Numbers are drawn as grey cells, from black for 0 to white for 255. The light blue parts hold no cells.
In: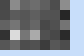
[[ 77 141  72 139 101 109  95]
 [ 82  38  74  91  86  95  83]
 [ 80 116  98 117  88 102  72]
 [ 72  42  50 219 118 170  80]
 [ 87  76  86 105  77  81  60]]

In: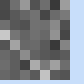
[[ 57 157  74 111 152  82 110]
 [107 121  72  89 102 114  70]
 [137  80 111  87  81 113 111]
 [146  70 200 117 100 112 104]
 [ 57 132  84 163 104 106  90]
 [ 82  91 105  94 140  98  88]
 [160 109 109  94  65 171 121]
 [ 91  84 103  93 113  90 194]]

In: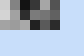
[[166  83 207 131  19  55]
 [117  97 212 162  45 123]
 [ 90  43 163 156 169  33]]

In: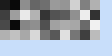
[[128 177  27   9 142 102 111 154 149 209]
 [237  50  63 158 233 179  52  83  92 144]
 [106 241  73  10 134 143  80 161 172 167]
 [ 63 187 177 193 168 216 117  88 224 118]]

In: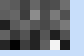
[[ 78 110  99  91  66 102  72]
 [122  80  94 102  61 140  76]
 [ 93 121  31  91 107  86  73]
 [ 31  82  98  55  83  35  85]
 [243  25  37   2  61  35  96]]

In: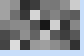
[[143 204 162 145  44  60 122 120]
 [102  92 162 111  55 213 107 131]
 [ 50 135 126 138 138  80  23 208]
 [ 62  87  74  97 143  99 197  87]
 [119  49  68 220  52 154 159 141]]
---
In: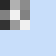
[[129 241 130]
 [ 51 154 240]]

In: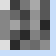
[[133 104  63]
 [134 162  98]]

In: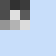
[[ 76 224  90]
 [149 179 220]]

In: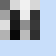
[[162  34 236]
 [222  24 142]]

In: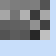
[[166 116 177]
 [ 95  97  98]]

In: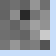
[[100 141  40]
 [113 100 122]]
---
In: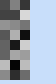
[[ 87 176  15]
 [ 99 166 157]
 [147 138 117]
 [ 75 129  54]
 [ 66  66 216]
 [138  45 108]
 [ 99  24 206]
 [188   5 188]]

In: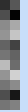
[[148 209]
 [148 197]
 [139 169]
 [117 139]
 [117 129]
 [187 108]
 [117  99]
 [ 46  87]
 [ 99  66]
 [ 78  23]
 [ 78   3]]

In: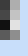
[[ 17 226]
 [ 71 195]
 [ 60 174]
 [ 91 142]]

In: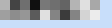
[[159 141 150  91 224 132  59 132 212 236]
 [180  68 111  16 120 111 100 180 224 168]]

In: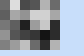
[[107 221  74  85 179 107]
 [ 95 167 147 209 209 167]
 [128 156 191 107  44 179]
 [119  95  32 156 200  44]
 [147  85  65  54  20  44]]

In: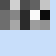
[[ 76 208  76  98 197]
 [110 167  42 157 146]
 [110 134  42 250  11]]

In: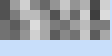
[[ 82 158 208 136 104 148 199 148 177  73 208]
 [ 82 124 187 187 148  82 177 104 208  62 220]
 [114 104 148 208 168  92 136 114 199  92 168]
 [114  92 136 220 168 124 114 158 187 124 124]]

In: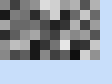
[[145 190 178  24  52 115 230  43  52 199]
 [ 24 125 115  43 125 208  33 105 199 105]
 [166 105 105 115  73  33  52 178  63 157]
 [ 43  94 145 166  94  63 166 136 157  84]
 [136  73  94  24 136  63  94  15 208 145]
 [136  63 125 145 220 208 157 178  84 178]]

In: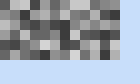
[[ 91 189 200  71 156 102 144 200 200 113 134 144]
 [102 166 113  91  60 144 125 212 113 177  60 177]
 [189 156  91  71 102  71  60 134 166 134 166 144]
 [144 125  60 156 177 125 189 125 113 177  82  60]
 [156 102 189 102 102 134  60 200  91  82  60  82]
 [ 82  71 113 144 212 177  71  82 156 189  91 200]]
